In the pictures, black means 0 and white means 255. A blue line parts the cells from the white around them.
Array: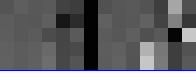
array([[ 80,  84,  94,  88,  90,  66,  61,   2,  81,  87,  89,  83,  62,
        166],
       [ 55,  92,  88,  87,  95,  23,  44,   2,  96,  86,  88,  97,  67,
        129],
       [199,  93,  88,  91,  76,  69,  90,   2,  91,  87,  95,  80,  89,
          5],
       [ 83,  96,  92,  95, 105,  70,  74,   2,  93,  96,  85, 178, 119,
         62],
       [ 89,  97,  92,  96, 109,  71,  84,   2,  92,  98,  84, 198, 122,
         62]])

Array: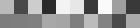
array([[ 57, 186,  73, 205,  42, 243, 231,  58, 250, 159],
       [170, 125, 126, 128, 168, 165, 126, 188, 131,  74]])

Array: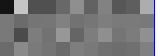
array([[173,  20, 197,  80,  80, 104, 143,  98, 130,  87,  94],
       [121, 121, 107, 117, 118, 129, 114, 118, 126, 122, 122],
       [144, 121,  75, 125, 114, 151, 101, 125, 143, 117, 124],
       [128, 107, 138, 122, 116, 106, 126, 121, 113, 109, 112]])

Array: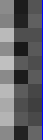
array([[ 84, 139,  28],
       [ 96, 130,  34],
       [ 79, 186,  79],
       [ 89, 140,  25],
       [ 77, 192,  91],
       [ 91, 138,  28],
       [ 70, 185,  92],
       [ 63, 170,  78],
       [ 73, 180,  88],
       [102, 137,  34]])

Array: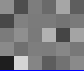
array([[ 94, 144,  78, 125, 106, 166],
       [122,  72, 129, 123, 123, 116],
       [164, 123, 143, 122, 178,  69],
       [120, 138, 112, 126, 125, 135],
       [138,  30, 213, 133,  93, 114]])

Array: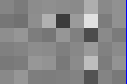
array([[145, 133, 123, 140, 143, 140, 138, 174, 137],
       [145, 118, 113, 142, 177,  60, 155, 225, 124],
       [123, 142, 150, 125, 118, 150, 128,  76, 138],
       [139, 128, 132, 141, 139, 127, 136, 154, 129],
       [147, 121, 124, 151, 147, 121, 139, 190, 124],
       [121, 137, 150, 126, 125, 127, 131,  83, 132]])

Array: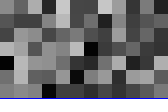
array([[ 33, 138,  99, 173,  39, 200,  70,  69, 198, 156,  53, 123],
       [ 98,  85,  65,  65, 132, 185,  71, 110,  32, 133,  63,  84],
       [ 53,  68, 151, 140,  71, 101, 122,  79,  64, 156,  68, 102],
       [ 51, 179, 162,  84, 144, 132, 186,   4,  59,  79, 102,  59],
       [175,   3, 184, 148, 144, 111,  52,  40, 113, 172,  32,  56],
       [ 92, 112, 180,  96,  92, 150,  10, 126, 153,  46, 155, 163],
       [121, 127, 138, 130,   6,  63,  63,  46,  70,  51,  69,  90]])

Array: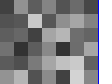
array([[ 71,  65, 146,  93, 132,  83, 107],
       [130,  82,  87, 201,  87, 143, 166],
       [100,  94, 103,  65, 165, 182, 110],
       [166, 114,  50,  93, 137,  51, 109],
       [ 97,  91,  79, 122, 166, 193, 202],
       [135, 147, 181,  82, 139,  65, 211]])

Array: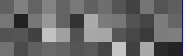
array([[ 94,  97, 128,  99, 131, 100, 121,  96, 110,  84,  66, 117,  84],
       [102, 118,  34, 119, 152,  99,  52, 170, 123, 119,  83,  69, 125],
       [126,  83,  85,  65, 194, 160,  82, 167, 166,  85,  71,  58, 125],
       [ 35, 114,  75,  96, 105, 100,  85,  90,  69, 196,  65, 168,  42]])
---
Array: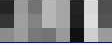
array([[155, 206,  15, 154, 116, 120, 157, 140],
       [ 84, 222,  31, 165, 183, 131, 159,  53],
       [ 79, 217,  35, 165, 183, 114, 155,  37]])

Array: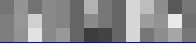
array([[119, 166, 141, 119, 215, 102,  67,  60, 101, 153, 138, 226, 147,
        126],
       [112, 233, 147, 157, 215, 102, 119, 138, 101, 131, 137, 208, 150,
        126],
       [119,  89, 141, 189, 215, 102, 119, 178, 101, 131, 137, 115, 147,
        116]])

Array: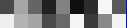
array([[243, 137,  58, 244, 104,  74, 165, 179, 238],
       [ 89, 246,  44,  15, 130,  32, 101, 166,  72]])

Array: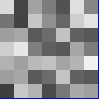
array([[160, 169, 119,  74, 178, 200,  63],
       [ 89,  97, 195, 108,  90, 167, 158],
       [241, 180, 164, 193, 185, 160, 178],
       [124, 167,  88,  96, 126, 231, 206],
       [ 88,  97, 194, 108,  89, 168, 158],
       [227, 206, 102, 144, 199,  67, 116],
       [134, 223,  82, 124, 163,  69, 218]])

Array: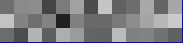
array([[ 97, 114, 131, 129, 187,  98, 100, 155, 174,  94, 179,  77, 108],
       [203, 183, 165, 141, 122, 105, 105, 128,  33, 131, 111, 131, 195],
       [167, 101, 169, 109,  97, 197,  75, 162, 123,  68, 141, 138, 111]])

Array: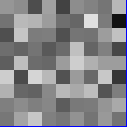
array([[115, 153, 116, 146, 118, 128, 199, 164, 119],
       [169, 149, 123, 121,  92, 135, 127, 140, 127],
       [126,  84, 189, 169, 184, 137,  98, 103, 177],
       [ 54, 200, 105, 155,  82, 184, 213,  75, 205],
       [157, 157, 176, 206, 156, 104, 108, 190,  94],
       [ 71, 128, 101, 192, 107,  89, 116, 100, 110],
       [193, 157, 115, 117,  80, 126, 124, 197,  79],
       [ 18, 123, 224, 102, 111, 156, 180, 185, 115],
       [184, 117, 130, 141,  66, 161,  77, 141, 150]])
